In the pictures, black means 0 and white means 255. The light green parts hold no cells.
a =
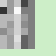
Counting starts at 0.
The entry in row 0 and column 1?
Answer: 156
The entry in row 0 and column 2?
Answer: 196
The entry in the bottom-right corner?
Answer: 126
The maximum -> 249
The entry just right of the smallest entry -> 156
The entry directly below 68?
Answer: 126
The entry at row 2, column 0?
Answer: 184
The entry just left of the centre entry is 156
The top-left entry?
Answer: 208
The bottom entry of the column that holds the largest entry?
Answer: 208

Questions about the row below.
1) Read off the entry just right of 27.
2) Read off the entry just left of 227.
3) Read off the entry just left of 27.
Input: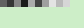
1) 171
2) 159
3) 134

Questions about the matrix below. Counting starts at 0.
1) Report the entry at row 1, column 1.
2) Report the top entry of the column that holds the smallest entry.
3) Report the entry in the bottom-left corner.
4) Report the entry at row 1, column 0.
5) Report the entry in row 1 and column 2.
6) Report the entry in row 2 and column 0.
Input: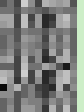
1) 114
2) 84
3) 100
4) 114
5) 84
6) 166

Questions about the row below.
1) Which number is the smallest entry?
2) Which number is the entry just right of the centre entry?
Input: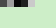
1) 8
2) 32

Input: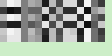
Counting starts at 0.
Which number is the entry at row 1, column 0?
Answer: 58
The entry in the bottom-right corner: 74
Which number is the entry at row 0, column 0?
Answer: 187
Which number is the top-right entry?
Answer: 58
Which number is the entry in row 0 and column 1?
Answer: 244
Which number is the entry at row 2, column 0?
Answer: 187
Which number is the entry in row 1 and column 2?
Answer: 29
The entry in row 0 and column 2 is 231
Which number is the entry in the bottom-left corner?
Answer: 187

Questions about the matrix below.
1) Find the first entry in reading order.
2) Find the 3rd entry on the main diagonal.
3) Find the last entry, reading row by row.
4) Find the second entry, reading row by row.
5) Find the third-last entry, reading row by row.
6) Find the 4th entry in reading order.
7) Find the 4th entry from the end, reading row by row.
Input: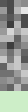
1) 87
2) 125
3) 113
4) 75
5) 99
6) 139
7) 125

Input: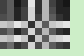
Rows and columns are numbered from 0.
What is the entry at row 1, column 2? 35
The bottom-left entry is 77
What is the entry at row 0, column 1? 92
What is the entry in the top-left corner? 65
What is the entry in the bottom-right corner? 51
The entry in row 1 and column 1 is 92
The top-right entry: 22
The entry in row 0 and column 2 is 22
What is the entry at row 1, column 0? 65
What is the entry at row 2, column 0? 77

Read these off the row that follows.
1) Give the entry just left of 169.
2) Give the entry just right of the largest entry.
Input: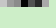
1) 41
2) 155

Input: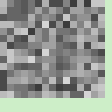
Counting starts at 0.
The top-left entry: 187
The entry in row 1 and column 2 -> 101
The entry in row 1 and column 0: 175
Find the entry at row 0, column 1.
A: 131
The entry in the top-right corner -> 199
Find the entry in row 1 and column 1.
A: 101
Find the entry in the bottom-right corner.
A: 187
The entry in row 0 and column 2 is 101
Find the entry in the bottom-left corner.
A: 187
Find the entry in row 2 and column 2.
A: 101
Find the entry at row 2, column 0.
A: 88

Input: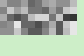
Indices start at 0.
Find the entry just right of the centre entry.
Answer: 214
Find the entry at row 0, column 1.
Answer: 132
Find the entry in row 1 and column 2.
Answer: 158
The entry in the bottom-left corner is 144
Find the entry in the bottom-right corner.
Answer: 230
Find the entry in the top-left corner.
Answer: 171
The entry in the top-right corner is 187
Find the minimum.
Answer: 52
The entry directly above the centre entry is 118
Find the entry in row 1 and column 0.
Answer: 132
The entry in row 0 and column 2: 132
